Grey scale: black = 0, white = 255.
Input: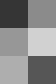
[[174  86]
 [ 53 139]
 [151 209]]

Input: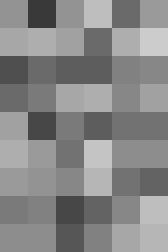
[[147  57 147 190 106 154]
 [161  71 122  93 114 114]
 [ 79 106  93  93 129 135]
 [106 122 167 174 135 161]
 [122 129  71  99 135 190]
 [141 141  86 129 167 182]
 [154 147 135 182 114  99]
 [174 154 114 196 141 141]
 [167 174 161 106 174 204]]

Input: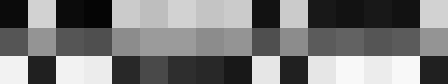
[[242  32 242 236  40  73  46  40  24 230  32 230 248 236 248  32]
 [ 85 148  85  79 140 155 155 140 148  79 140  91  98  85  91 148]
 [ 11 210  11   5 203 190 210 196 203  18 203  24  18  24  18 210]]

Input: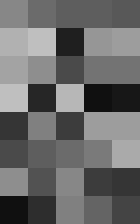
[[191  38 183  16  23]
 [ 16  45 128 100  68]
 [142  82 135  60  53]
 [ 74  94 107 122 170]
 [135 107  94  94  88]
 [ 53 128  60 157 157]
 [163 142  74 115 115]
 [177 191  31 150 157]]

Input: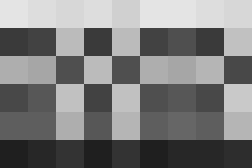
[[ 31  39  51  31  51  31  39  39  45]
 [ 58  66 187  58 187  66  79  58 193]
 [ 72  87 193  66 193  79  87  72 201]
 [ 94  94 174  87 181  94 102  94 181]
 [174 166  79 187  79 174 166 181  72]
 [228 221 215 221 208 228 228 221 215]]

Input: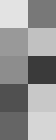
[[141  58]
 [227 120]
 [153 193]
 [ 80 200]
 [101 214]]
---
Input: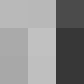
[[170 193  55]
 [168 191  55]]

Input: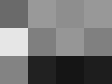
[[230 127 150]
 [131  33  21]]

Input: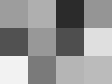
[[ 81 152  78]
 [242 122 181]]

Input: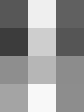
[[ 60 206  85]
 [142 182 140]]

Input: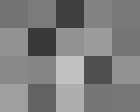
[[147  57 146]
 [137 133 193]]

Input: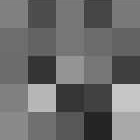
[[109  99 118]
 [108  52 149]]

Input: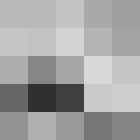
[[197 194 211]
 [174 134 166]]

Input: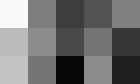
[[187 139  73]
 [195 117   7]]

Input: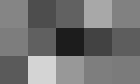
[[125  96  28]
 [ 90 212 152]]
